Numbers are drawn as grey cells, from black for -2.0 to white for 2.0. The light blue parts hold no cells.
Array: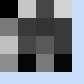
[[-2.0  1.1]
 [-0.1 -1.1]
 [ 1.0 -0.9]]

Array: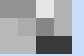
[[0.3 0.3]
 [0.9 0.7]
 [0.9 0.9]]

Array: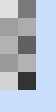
[[ 1.5 -0.1]
 [ 0.5  0.7]
 [ 0.8 -0.5]]

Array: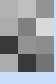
[[ 0.8  1.0]
 [ 0.7  0.0]
 [-1.1  0.3]]

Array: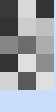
[[-1.1  1.4]
 [-1.2  1.2]
 [ 0.1 -0.3]]

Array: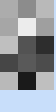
[[ 0.7  0.2]
 [ 0.6  1.7]
 [ 1.0 -0.7]]
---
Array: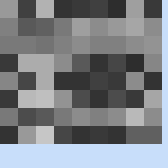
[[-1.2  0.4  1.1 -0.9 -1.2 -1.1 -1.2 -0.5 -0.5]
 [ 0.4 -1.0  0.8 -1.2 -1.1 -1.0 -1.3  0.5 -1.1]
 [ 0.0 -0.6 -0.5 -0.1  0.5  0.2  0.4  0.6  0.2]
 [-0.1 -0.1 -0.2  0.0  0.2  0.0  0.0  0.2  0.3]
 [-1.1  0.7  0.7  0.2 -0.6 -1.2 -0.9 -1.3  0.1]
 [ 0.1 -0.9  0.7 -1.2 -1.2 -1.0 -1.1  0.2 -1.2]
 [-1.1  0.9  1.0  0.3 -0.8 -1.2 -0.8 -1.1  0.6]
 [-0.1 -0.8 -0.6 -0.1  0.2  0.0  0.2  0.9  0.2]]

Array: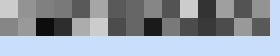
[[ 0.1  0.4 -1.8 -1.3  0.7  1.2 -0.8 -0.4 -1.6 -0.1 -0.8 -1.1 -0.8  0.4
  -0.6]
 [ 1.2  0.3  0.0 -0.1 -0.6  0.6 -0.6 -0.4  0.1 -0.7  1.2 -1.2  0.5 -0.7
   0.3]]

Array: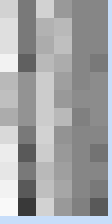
[[ 1.9 -1.1  1.3  0.4  0.0 -0.6]
 [ 1.3 -0.1  1.3  0.4  0.1  0.1]
 [ 1.5 -0.1  0.8  0.9  0.1  0.1]
 [ 1.5 -0.1  0.7  1.0  0.1  0.1]
 [ 1.8 -0.5  0.9  0.7  0.1 -0.1]
 [ 0.9  0.3  1.2  0.5  0.1  0.2]
 [ 1.0  0.3  1.2  0.4  0.2  0.2]
 [ 0.7  0.3  1.2  0.9  0.0  0.2]
 [ 1.4 -0.1  1.3  0.3  0.1  0.1]
 [ 1.7 -0.6  1.2  0.4  0.1 -0.2]
 [ 1.6 -0.1  0.9  0.5  0.1  0.1]
 [ 1.8 -0.6  1.0  0.6  0.1 -0.1]]

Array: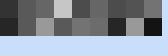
[[-1.4 -0.6  0.4 -0.6 -0.2 -0.3 -1.4  0.4 -1.7]
 [-1.2 -0.6 -0.4  1.1 -0.8 -0.4 -0.8 -0.7 -0.2]]

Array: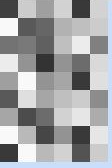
[[-1.1  1.9  0.9  1.3 -0.7  1.2]
 [-1.0  1.2  0.5  1.3 -1.1  1.3]
 [ 1.9 -0.6 -0.4  0.8  1.0  1.2]
 [-0.2 -0.1 -0.5  1.0  1.7  0.0]
 [ 1.7  0.3 -1.2  0.3 -0.3  1.4]
 [ 0.5  1.9  0.3  0.6 -1.1  1.5]
 [-0.6  1.5  0.6  1.0  1.2  0.2]
 [ 0.6 -0.8 -0.3  1.3  1.6  0.7]
 [ 1.9  0.9 -0.9  0.3 -1.1  1.6]]

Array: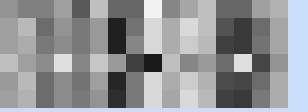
[[ 0.5  0.8 -0.3  0.2 -0.1  0.3 -1.3 -0.1  1.4  0.6  1.4  0.9 -1.0 -1.1
  -0.1  0.7]
 [ 0.3  0.0  0.0  0.5 -0.6  1.0 -0.4 -0.4  1.8  0.1  0.6  1.0 -0.4 -0.4
   0.5  0.8]
 [ 0.5  0.9 -0.3  0.3 -0.1  0.4 -1.5 -0.2  1.4  0.7  1.4  1.0 -0.7 -1.1
  -0.3  0.6]
 [ 0.5  0.7 -0.1  0.2 -0.1  0.4 -1.5  0.1  1.4  0.7  1.2  0.9 -1.0 -1.1
  -0.2  0.6]
 [ 1.0  0.5  0.2  1.5  0.1  1.1  0.4 -1.0 -1.6  1.0  0.1  0.4 -0.3  1.5
  -0.9  0.3]
 [ 0.4  0.9 -0.3  0.2 -0.2  0.5 -1.4 -0.1  1.4  0.7  1.2  0.8 -0.8 -0.9
  -0.3  0.7]]

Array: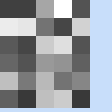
[[-0.5 -1.1  1.0  1.2 -1.1]
 [-1.0 -1.0  0.6  2.0 -0.7]
 [ 1.7  1.6 -0.2 -0.9  1.3]
 [-0.6 -0.9  1.2  1.5 -0.7]
 [-0.4 -0.7  0.4  0.3 -0.5]
 [ 1.0 -0.1  0.9 -0.2  0.1]]

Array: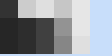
[[-1.4 -1.3 -1.0  0.1  1.5]
 [-1.2  1.2  1.5  1.1  1.6]
 [-1.4 -1.3 -1.0  0.3  1.6]]

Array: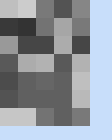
[[ 1.1  1.1 -0.2 -0.5 -0.1]
 [ 1.0  1.2 -0.1 -0.7  0.1]
 [-1.1 -1.2 -0.2  0.6 -0.1]
 [ 0.4 -0.9 -0.9  0.7 -0.9]
 [-0.6  0.7  0.8 -0.6  0.8]
 [-0.8 -0.5 -0.4 -0.5  1.0]
 [-0.7 -0.5 -0.5 -0.5  0.9]]
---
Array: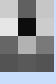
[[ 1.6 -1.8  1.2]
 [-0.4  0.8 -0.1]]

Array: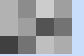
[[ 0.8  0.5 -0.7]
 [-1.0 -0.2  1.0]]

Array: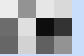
[[-0.3  1.5 -1.8]
 [-0.4  1.3 -0.5]]

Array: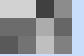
[[-0.3 -0.3  0.7]
 [-0.6 -0.2  1.0]]

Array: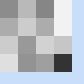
[[0.7 1.2 0.7]
 [1.2 0.4 1.3]]

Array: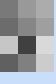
[[-0.3  0.1  0.5]
 [ 1.1 -1.0  1.4]]
